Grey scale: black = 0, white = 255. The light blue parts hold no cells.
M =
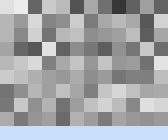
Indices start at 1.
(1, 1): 225
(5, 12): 227
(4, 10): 118
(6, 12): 189
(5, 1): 184
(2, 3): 217
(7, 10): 192
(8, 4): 179
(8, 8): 211
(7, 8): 197
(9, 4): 159
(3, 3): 209
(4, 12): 108
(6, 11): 127
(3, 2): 137
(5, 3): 217
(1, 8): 112
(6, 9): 118
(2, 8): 168
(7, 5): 192
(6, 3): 175
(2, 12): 210
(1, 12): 99
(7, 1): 116
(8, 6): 158
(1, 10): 96
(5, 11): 113
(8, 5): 114
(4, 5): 99
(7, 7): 128
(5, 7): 151

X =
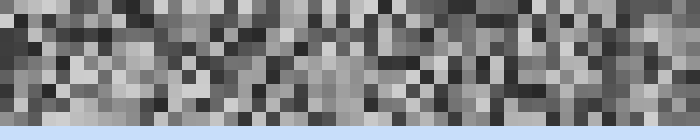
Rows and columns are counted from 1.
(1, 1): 115
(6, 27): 176
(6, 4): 194
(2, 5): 125
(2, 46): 89
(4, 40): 96
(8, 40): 94
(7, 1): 53
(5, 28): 52
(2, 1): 204
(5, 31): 166
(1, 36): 113
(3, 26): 94
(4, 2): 65
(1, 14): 199
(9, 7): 183
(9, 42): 69
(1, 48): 83
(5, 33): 67
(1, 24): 205
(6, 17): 87
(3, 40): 136
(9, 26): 164
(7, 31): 186
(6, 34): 127
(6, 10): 158
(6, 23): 168
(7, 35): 173
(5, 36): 193
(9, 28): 184
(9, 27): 200
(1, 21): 166
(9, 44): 49
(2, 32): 67
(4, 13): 79
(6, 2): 149
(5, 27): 115

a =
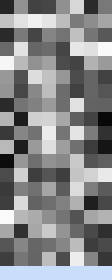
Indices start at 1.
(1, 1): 37
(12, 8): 95
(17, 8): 47
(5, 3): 145
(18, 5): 134
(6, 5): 150
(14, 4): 165
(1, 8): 120
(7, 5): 108
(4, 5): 69
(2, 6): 122
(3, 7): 117
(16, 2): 183
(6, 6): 76
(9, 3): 208
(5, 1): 246
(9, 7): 67
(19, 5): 76
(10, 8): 49
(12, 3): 110
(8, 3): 129
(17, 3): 167
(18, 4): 112
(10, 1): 57
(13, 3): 62
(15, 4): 110
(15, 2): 218
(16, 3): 171
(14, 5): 92
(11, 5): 158
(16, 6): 83
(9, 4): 211
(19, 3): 101
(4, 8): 249
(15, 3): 99
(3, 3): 69

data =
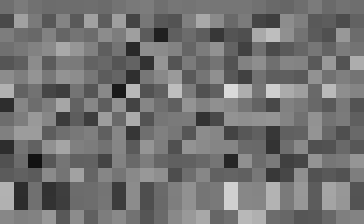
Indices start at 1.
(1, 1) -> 111
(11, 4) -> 145
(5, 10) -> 99
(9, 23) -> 146
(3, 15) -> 93
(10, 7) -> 127
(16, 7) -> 96
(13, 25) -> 82
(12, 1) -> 81
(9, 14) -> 123
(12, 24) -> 118
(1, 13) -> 118
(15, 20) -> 179
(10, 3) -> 156
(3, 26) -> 108
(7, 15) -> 81
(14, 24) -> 165
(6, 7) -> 119
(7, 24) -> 186
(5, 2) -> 95
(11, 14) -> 147
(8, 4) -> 126
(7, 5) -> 62
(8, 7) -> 135
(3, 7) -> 108
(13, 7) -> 101
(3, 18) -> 79
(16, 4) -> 151
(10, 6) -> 120
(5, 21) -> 133
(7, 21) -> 171
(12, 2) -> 108
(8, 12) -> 111
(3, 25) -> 152
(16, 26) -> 131
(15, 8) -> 117

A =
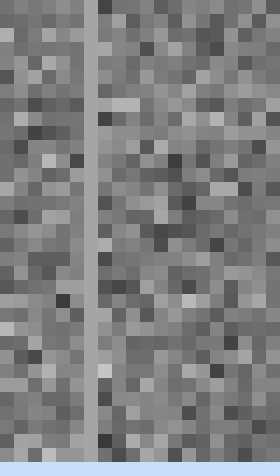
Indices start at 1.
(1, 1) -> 114
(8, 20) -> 160
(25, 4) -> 119
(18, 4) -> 119
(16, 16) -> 106
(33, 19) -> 110
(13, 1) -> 112
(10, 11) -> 128
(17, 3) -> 149
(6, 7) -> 165
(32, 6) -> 162
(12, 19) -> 108
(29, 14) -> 136
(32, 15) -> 98
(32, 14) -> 91
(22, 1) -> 158
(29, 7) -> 165
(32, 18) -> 97
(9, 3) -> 137
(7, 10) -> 127
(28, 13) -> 110
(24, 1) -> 183
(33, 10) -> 110
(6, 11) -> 152
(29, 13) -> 120
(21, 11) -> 159
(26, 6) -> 117
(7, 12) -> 148
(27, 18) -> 102
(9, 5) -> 116
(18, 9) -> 123
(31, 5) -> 109
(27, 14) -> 168
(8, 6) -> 91
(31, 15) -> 112
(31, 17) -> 126
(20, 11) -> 135
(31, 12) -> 136
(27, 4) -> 177

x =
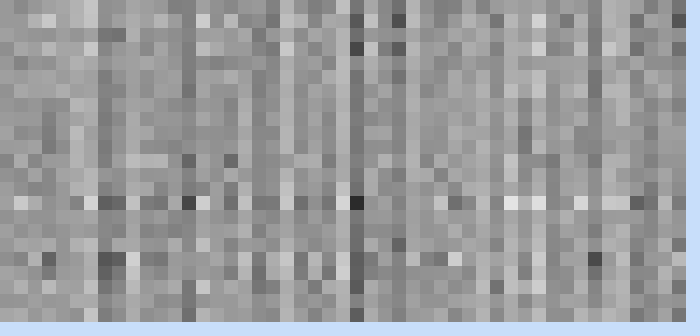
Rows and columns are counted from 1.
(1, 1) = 153
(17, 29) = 130
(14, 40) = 133
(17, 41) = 160
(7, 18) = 162
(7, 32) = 149
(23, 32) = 169
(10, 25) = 179
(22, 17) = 153
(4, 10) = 159
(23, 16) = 164
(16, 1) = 146
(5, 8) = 146
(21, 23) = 123
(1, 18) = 150
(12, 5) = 155
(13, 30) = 173
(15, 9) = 104
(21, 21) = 171
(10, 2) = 139
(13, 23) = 159
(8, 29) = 137
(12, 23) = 173
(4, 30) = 181
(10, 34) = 164
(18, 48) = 174
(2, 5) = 163
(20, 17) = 126
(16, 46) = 153
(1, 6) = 178
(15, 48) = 183
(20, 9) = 121
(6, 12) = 155
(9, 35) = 173
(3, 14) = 132
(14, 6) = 177
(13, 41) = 157
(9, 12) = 151
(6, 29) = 115
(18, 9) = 166

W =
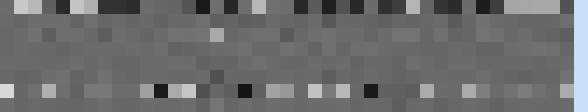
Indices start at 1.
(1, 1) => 108
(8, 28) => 104
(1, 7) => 175
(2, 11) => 105
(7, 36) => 107
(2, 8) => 102
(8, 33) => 104
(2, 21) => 102
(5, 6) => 109
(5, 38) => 105
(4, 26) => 110
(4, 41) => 103
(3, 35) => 115
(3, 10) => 106
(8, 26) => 102
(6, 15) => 107
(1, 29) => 63
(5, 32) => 103
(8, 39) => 105
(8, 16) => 118
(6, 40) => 103
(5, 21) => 104
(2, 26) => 103
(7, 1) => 216
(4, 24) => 112
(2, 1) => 106
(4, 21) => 112
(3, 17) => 104
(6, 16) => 81
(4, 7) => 107
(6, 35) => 110
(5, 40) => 105
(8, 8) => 109
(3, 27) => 102
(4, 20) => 104
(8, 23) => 108
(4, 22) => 109
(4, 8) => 107

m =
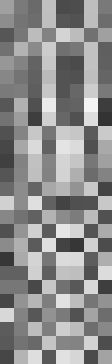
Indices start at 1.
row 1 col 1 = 160
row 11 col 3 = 218
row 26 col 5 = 225
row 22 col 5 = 225
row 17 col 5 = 230
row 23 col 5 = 122
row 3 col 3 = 188
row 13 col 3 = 191
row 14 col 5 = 182
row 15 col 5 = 67
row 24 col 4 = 126
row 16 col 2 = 114
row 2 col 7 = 189
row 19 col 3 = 212
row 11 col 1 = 71
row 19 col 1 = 55
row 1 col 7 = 190
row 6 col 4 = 186
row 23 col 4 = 146
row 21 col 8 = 62
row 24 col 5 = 206
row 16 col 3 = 97
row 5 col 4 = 199
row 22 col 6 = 189
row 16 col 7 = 187
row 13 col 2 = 133
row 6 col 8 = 101
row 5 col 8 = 96
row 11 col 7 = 80
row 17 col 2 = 148
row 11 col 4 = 98
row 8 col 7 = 244
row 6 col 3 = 97
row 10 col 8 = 202
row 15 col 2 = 140
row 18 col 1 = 139
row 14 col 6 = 147
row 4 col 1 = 113
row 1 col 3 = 106
